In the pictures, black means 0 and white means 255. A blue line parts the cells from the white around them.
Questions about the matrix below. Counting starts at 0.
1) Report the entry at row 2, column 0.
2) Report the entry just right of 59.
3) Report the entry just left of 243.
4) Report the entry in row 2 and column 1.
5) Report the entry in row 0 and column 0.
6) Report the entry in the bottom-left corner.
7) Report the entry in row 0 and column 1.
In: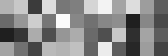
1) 31
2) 221
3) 213
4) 53
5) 179
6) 164
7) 200

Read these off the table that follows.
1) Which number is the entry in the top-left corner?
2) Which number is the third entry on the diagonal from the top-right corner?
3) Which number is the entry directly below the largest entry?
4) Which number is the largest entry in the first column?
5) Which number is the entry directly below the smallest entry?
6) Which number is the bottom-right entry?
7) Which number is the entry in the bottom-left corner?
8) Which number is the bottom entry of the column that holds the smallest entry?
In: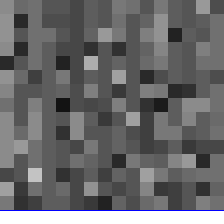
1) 139
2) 93
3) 112
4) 160
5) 85
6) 112
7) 120
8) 93

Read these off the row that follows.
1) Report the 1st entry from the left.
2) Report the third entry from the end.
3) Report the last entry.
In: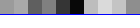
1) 155
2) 218
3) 142

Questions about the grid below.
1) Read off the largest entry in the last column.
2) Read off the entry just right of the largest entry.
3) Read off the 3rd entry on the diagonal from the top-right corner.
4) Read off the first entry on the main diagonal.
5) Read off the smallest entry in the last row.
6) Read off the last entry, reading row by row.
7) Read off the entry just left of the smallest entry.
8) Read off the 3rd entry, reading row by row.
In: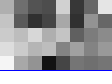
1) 229
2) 168
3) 96
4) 175
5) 18
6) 117
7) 147
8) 83

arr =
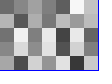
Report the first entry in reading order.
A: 108
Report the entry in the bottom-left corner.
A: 167
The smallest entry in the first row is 94
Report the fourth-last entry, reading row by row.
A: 148
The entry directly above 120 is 127
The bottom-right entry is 202
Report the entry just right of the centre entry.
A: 68
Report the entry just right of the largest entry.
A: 195
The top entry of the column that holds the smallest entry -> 247
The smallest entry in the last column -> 100

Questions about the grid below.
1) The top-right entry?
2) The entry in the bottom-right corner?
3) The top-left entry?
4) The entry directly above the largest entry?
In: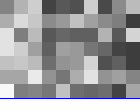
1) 187
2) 166
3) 132
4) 166

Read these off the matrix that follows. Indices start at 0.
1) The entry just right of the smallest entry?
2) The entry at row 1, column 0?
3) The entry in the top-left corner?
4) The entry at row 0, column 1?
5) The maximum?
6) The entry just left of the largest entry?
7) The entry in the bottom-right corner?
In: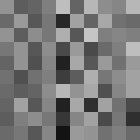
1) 154
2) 106
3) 147
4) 93
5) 197
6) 87
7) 106

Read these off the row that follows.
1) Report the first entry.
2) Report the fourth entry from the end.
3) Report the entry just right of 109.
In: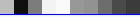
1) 189
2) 146
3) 74

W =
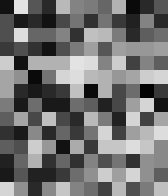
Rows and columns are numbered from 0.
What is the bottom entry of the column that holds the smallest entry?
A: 123
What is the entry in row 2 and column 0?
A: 79
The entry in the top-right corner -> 86
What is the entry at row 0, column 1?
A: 227
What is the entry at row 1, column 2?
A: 41
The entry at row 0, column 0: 18
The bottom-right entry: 192
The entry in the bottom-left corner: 213
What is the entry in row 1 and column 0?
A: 79
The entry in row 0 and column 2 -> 86
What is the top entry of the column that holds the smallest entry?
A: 41
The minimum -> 4
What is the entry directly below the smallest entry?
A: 213
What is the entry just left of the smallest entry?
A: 109
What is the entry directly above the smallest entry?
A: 205

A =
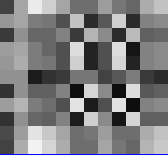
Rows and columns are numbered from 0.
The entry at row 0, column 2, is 235
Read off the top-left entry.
66
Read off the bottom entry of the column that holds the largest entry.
242
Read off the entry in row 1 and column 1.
165
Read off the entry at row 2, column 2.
102
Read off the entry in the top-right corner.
194
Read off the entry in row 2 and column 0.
58
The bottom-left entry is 66
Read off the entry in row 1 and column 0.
151
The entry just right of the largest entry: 213
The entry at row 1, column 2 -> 124

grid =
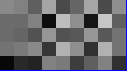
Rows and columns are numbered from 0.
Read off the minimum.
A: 8
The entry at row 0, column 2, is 95
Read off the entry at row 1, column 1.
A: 107
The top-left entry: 137
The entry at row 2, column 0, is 107
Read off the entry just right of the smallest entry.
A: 41
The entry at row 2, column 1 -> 101
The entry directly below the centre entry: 177
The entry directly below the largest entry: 88
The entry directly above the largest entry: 74
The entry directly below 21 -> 150
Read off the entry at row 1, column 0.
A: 107
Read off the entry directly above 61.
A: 143

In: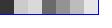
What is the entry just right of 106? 147
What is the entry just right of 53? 203

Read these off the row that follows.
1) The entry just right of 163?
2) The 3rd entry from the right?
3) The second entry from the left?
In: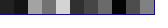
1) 114
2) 4
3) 20

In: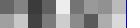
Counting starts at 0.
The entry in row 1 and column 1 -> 199
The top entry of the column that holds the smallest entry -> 59
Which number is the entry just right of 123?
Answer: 205
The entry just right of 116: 153
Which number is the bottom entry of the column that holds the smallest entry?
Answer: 66

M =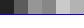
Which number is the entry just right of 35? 92
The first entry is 35
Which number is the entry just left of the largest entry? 135
